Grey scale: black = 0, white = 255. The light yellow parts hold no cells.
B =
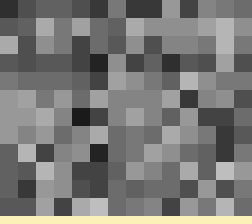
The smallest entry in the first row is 47
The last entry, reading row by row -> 108
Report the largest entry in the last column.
152
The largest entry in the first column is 170
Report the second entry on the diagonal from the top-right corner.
181
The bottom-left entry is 88
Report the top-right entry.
108
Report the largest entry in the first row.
152
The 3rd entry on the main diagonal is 143
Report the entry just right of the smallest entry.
67
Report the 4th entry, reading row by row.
97
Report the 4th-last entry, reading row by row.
152
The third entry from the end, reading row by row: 120
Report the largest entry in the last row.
190
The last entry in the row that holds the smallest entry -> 108
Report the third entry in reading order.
97
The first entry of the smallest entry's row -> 152
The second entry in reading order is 79
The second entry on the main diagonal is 97
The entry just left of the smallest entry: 132
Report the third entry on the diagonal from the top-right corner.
120

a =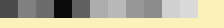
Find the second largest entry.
208
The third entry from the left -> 108
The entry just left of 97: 11

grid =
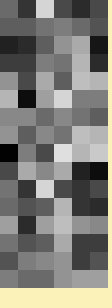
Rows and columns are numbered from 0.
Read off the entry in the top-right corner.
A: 73
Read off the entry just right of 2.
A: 125
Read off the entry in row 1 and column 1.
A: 94
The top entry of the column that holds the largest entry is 73
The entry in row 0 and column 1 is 52
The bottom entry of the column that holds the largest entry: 147
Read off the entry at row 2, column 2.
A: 94
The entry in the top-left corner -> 106
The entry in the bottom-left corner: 125
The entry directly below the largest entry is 170
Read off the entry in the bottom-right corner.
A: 159
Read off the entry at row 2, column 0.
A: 33
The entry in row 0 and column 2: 213
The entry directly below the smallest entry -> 73
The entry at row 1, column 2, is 115
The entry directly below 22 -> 43
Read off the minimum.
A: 2
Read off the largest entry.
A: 223
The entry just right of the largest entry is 181

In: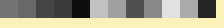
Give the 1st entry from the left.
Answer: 116
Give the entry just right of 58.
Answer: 14
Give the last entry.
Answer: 37
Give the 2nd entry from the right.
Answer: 170

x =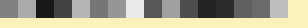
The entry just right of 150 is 234
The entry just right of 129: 170
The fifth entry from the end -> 34
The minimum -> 24
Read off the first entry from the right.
190

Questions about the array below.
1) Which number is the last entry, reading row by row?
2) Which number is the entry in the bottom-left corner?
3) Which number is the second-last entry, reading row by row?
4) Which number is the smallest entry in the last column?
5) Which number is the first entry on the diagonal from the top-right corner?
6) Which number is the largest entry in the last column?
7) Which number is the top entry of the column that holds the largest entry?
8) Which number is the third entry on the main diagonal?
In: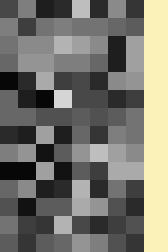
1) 53
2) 92
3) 81
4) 42
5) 53
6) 170
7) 42
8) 138

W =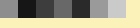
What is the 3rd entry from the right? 42
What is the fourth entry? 104
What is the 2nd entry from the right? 154

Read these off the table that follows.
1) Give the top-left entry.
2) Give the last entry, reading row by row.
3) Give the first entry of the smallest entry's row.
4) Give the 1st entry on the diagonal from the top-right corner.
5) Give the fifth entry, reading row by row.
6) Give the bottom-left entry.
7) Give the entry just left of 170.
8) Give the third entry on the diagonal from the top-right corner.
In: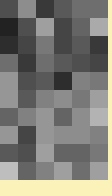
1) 79
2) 159
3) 34
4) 110
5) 110
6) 190
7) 100
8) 69
